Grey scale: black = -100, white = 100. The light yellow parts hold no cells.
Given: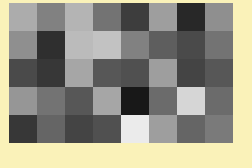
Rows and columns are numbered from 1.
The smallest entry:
-81
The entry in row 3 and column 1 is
-42
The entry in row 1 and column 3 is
41
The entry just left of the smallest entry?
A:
30
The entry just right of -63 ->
47
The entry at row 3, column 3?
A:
30
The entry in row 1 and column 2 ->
1
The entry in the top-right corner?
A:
12
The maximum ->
84
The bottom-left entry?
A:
-57
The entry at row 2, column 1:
12
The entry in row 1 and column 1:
35

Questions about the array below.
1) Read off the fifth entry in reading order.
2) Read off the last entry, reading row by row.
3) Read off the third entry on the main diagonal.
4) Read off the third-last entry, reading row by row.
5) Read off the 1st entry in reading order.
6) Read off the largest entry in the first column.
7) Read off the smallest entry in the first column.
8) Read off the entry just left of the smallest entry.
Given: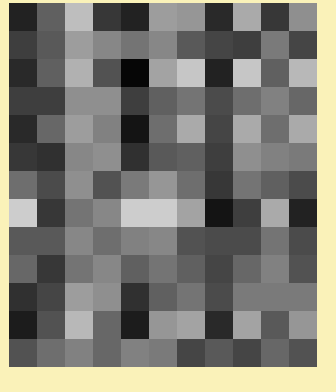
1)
-73
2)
-36
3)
39
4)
-46
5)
-73
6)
61
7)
-78
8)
-36

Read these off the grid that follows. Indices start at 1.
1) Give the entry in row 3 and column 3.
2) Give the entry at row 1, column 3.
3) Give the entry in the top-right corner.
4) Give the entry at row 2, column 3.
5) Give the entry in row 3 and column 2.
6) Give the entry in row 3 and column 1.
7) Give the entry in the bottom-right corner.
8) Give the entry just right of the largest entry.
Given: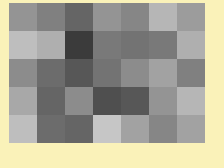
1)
-32
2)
-21
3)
22
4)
-54
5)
-15
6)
10
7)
27
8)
27

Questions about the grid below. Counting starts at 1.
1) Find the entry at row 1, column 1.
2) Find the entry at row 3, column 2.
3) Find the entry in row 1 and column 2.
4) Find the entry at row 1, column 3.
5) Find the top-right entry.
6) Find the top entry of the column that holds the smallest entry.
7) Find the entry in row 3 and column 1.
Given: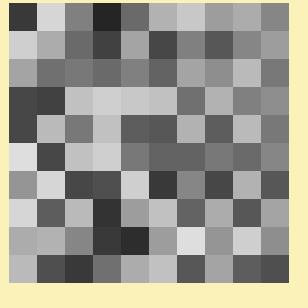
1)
-55
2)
-12
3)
68
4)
0
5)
5
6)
-71
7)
29
